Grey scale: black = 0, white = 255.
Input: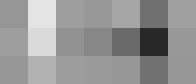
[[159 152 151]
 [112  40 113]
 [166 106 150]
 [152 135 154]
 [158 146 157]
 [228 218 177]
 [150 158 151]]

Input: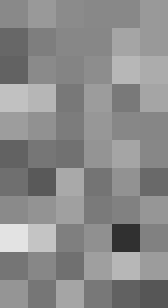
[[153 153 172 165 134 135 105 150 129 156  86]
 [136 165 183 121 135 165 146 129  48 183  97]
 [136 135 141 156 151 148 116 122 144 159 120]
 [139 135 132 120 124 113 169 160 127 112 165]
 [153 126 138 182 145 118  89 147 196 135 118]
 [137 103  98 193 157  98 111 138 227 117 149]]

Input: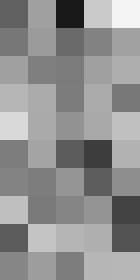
[[244 161 174 120 192 178 142  67  83 183]
 [202 130 159 171 168  61  93 148 175 182]
 [ 25 106 123 124 146  92 149 133 181 125]
 [160 155 127 171 170 164 125 122 196 157]
 [ 96 119 160 182 217 125 131 191  92 134]]

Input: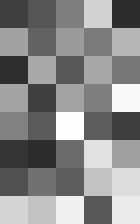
[[ 44 182 119 248  62 159 220 235]
 [211 122 166 127  93 225 194  87]
 [127 154  88 163 254 107  93 240]
 [ 86  99 169  64  91  44 112 194]
 [ 64 162  45 163 129  53  80 212]]

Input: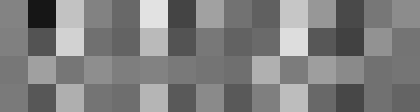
[[140 116 117 100]
 [119 146 113 113]
 [ 73  65 138  71]
 [151  87 158 104]
 [198 221 124 189]
 [ 96 106 176 127]
 [114  98 111  89]
 [161 120 116 138]
 [ 68  83 121  89]
 [226 186 130 181]
 [104  99 126 110]
 [130 112 142 116]
 [194 210 118 175]
 [ 22  83 160  87]
 [131 128 119 122]]

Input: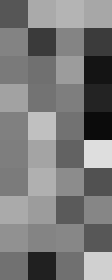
[[167  59  20  35  11 222  81 134  87 208]
 [180 132 156 126 114  98 140  90 135 112]
 [170  58 112 115 192 164 176 156 132  32]
 [ 86 131 122 162 128 126 123 170 145 113]]

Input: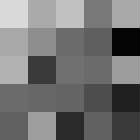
[[168   5 156  32  57]
 [120  95 107  77  97]
 [193 107 112 100  42]
 [170 141  58 103 158]
 [217 168 178 107  96]]

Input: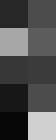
[[ 76  92  59  76 207]
 [ 39 167  55  23   7]]

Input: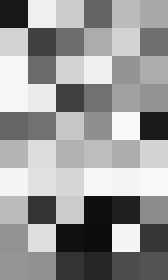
[[169 111 172 146  26 212 248 141  55  83]
 [188 210 148 162 248 173 245  32 244  76]
 [100 172 240 113 143 189 246  15  12  38]
 [205 110 211  64 198 178 214 203  17  51]
 [239  64 106 235 113 220 224  51 222 145]
 [ 23 211 246 246 101 181 244 188 146 150]]
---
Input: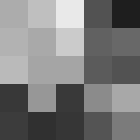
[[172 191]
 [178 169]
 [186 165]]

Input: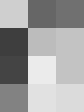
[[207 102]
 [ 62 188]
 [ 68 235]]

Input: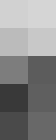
[[209 213]
 [187 200]
 [125  92]]

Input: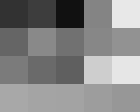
[[ 50  61]
 [101 137]
 [123 106]]

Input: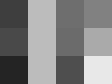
[[ 62 188]
 [ 73 188]
 [ 36 188]]

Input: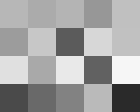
[[183 171]
 [156 199]
 [224 169]]

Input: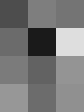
[[ 77 126]
 [107  26]
 [123  98]]
